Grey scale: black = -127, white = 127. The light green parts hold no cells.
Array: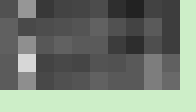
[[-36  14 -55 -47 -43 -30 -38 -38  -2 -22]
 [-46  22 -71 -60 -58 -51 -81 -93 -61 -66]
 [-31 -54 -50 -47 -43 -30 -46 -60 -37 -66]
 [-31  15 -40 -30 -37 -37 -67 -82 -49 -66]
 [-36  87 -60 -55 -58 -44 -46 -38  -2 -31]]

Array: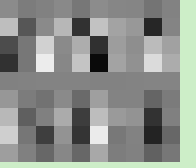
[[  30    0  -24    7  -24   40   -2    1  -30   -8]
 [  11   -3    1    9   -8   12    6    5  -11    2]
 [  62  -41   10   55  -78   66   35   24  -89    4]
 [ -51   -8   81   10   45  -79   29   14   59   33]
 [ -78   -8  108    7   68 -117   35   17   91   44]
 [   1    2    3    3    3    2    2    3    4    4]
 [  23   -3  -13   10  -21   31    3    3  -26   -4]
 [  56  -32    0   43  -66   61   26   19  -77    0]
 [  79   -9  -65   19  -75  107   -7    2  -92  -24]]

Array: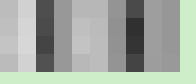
[[ 59  82 -46  24  56  60  20 -59  29  25]
 [ 60  81 -49  24  55  55  20 -53  30  23]
 [ 63  85 -52  24  63  59  17 -79  30  23]
 [ 68  87 -59  24  67  60  18 -75  30  23]]

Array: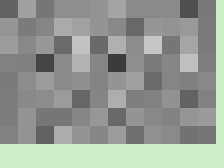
[[  1  20 -29  43  20   6  27 -16  15   9 -12  -9]
 [-28  32  -9  13  14  20  36  10   9   9 -47  -6]
 [ 21  -4   5  41  33  20   8 -23  22  19  25  -5]
 [ 28   7  23 -20  66 -22  47  11  70  -8  37  -4]
 [  1   0 -58  10  50   5 -68  13  -4   6  63  -1]
 [ -4  12  28  10  14   3  20  32 -21   5   0   8]
 [ -2   8  12  27 -25   5  45  -1   1  17 -29   1]
 [ -2  19  -8  -9   6  23 -22  20   8   2  21  26]]

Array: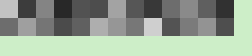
[[-18  31 -10 -52 -31  46  22  -8  79 -44  -4  19 -49]
 [ 66 -67   4 -87 -45 -50  35 -41 -71 -18  10 -32 -78]]

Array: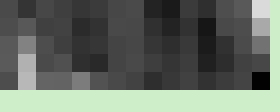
[[ -50   56  -27  -28   -3  -45  -54  -61  -81  -71  -62  -77  -67  -59
  -125]
 [ -53  -75  -56  -64  -73  -68  -56  -53  -92 -101  -68  -80  -49  -38
    90]
 [ -50  -39  -63  -61  -84  -77  -54  -55  -79  -92  -77 -105  -54  -50
    41]
 [ -38    2  -50  -64  -77  -73  -59  -56  -73  -81  -70 -100  -78  -52
   -13]
 [ -37   49  -53  -47  -80  -86  -59  -54  -65  -74  -66  -95  -82  -62
   -56]]

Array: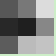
[[-35  59  67]
 [-40  -7  92]
 [-87 -96   7]]

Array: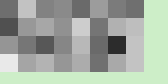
[[105  37  51  22  44 -15  41  67]
 [-17  66   2  10 -21  28  -4 -16]
 [-47  24  39  17  77 -10  49  62]
 [ 21  -9 -40   6  56 -21 -83  67]]

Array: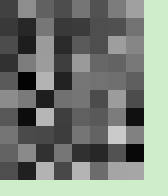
[[ -49  -95   51  -55   52  -19   37   38]
 [ -62   13  -30  -50  -10  -45   -3   32]
 [ -70  -88   -8  -70  -68  -49  -47  -13]
 [ -51  -98   27  -85  -37  -49   30    6]
 [ -78   -2   28  -65   26  -24  -28   -7]
 [ -37 -124   51  -93   -9  -13  -16  -32]
 [  12   -5  -97  -14  -10  -51   28  -51]
 [ -40 -115   54  -65  -31  -38   -3 -111]
 [ -10  -53  -55  -67  -10  -28   74    1]
 [ -28   10  -78   -9  -79  -88  -45 -119]]
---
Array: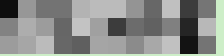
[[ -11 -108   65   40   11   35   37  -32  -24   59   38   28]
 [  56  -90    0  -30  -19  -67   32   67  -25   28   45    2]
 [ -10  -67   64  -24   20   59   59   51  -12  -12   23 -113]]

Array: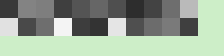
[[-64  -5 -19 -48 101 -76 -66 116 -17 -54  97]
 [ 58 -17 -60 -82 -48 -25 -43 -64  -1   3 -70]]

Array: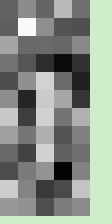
[[  10   -3  -48   18   24]
 [  67  -53  -70    4   76]
 [   2 -124   19   -5  -50]
 [ -17  -30   81  -61  -23]
 [   1  -44   47   -9   32]
 [  48  -11   80  -65   72]
 [ -73   38   74  -90   13]
 [ -95  -21   82   15  -49]
 [ -77 -116  -81  -42  -12]
 [   9  -24  -21  -22   37]
 [ -48  -43   14  121  -33]
 [ -15   57  -27   11  -29]]

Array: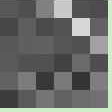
[[-13 -19 -29 -10 -38 -66]
 [ -1 -75  -6 -71  -3 -29]
 [-49 -20 -61 -46 -45 -38]
 [ 33 -45 -42 -30 -32 -39]
 [-29  87 -44 -52 -33 -56]
 [-51 -46  73   0 -48 -40]]

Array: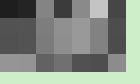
[[ 12 -49 -46 -15 -29  20  21]
 [-51   2  25  14  -4 -44 -46]
 [-50   2  25  16  -2 -44 -45]
 [-57  68  10 -68   4 -91 -97]]

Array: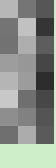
[[-37  44 -16]
 [-43   1  14]
 [-56 -16  72]
 [-82  28  53]
 [-57  23  29]
 [-34  46 -13]
 [-74  65 -11]
 [-41 -10  55]]

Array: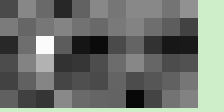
[[   2  -12  -59 -119  -28  -26  -21    9  -74  -63  -31]
 [  -9  -30  -41  -51  -27  -53  -48  -58    5  -30  -61]
 [ -46  -51  -25    7  -19  -50  -73  -77   50    3  -51]
 [-102 -104  -77  -27  -53 -116 -106  -35  123  -17  -87]
 [ -61  -34  -17    3   -6  -22  -13    4   -8  -25   -4]
 [  17  -11    8    8   -9    8  -29  -88  -22    7  -53]]
